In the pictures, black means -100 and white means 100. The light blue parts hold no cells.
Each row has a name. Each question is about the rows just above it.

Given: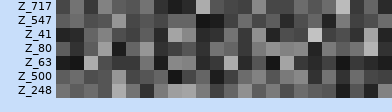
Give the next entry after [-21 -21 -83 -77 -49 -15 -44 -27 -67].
[-39]
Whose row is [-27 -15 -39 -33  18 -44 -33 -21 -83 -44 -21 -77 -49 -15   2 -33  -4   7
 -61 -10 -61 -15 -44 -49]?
Z_500
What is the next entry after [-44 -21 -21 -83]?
[-77]
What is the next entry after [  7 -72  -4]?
[-27]
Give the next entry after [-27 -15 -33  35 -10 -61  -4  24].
[29]

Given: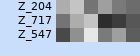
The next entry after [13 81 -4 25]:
[-27]
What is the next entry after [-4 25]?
[-27]
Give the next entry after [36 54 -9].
[25]
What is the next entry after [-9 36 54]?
[-65]
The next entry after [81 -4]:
[25]

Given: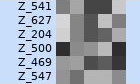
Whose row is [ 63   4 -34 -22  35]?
Z_204
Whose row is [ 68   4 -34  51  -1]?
Z_627
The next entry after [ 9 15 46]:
[-64]
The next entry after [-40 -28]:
[-58]
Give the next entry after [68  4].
[-34]
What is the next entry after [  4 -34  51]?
[-1]

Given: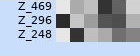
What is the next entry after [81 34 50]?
[-60]
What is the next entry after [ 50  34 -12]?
[3]
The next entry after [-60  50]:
[34]
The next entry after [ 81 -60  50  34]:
[-12]
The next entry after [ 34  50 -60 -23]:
[65]

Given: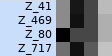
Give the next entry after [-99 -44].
[-44]
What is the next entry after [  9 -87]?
[-44]
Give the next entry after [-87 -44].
[37]
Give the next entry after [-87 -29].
[53]
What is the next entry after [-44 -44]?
[37]

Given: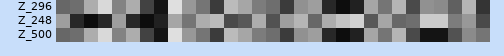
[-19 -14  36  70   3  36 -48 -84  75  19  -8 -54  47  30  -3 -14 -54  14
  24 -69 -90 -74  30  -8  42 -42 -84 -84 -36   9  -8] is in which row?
Z_500
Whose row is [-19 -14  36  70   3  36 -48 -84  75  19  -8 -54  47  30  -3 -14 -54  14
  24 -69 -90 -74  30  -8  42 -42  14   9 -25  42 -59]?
Z_296
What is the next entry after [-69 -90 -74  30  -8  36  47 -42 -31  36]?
[-36]

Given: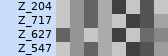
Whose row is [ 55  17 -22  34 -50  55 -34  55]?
Z_204
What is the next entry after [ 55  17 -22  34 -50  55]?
[-34]
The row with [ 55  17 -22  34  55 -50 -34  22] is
Z_547

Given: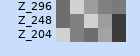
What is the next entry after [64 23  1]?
[-4]
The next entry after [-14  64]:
[23]
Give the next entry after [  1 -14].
[28]
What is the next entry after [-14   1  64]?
[23]
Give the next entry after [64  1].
[-14]
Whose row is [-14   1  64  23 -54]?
Z_248
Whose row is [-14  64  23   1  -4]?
Z_296

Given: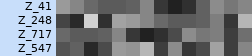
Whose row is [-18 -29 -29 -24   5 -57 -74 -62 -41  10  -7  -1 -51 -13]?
Z_717
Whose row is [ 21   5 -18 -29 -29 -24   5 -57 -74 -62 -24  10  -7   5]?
Z_41
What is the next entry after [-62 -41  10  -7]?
[-1]
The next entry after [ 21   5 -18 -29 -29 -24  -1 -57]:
[43]
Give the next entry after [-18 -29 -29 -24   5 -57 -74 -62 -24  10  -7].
[5]

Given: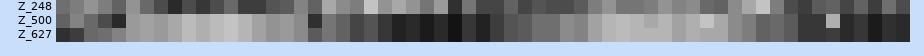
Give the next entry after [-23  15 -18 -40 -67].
[-40]
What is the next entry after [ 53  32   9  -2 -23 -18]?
[-29]
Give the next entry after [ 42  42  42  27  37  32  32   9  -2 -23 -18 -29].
[-57]
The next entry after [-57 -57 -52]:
[-67]
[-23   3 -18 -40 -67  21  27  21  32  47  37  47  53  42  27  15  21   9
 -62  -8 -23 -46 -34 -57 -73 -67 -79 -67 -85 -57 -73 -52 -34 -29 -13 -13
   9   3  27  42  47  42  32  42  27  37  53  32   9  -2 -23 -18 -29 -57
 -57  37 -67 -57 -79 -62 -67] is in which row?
Z_500

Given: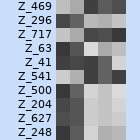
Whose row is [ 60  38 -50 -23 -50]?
Z_541
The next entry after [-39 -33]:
[60]
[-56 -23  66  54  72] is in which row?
Z_500
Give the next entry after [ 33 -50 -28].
[-39]
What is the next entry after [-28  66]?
[38]
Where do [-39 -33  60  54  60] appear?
Z_627

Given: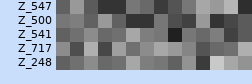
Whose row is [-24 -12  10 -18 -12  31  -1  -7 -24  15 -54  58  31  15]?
Z_248
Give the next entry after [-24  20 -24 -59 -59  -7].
[-39]

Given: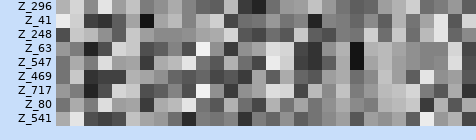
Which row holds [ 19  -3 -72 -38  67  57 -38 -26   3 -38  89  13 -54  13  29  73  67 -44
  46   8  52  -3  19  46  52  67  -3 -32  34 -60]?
Z_717
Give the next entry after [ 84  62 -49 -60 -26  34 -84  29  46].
[24]

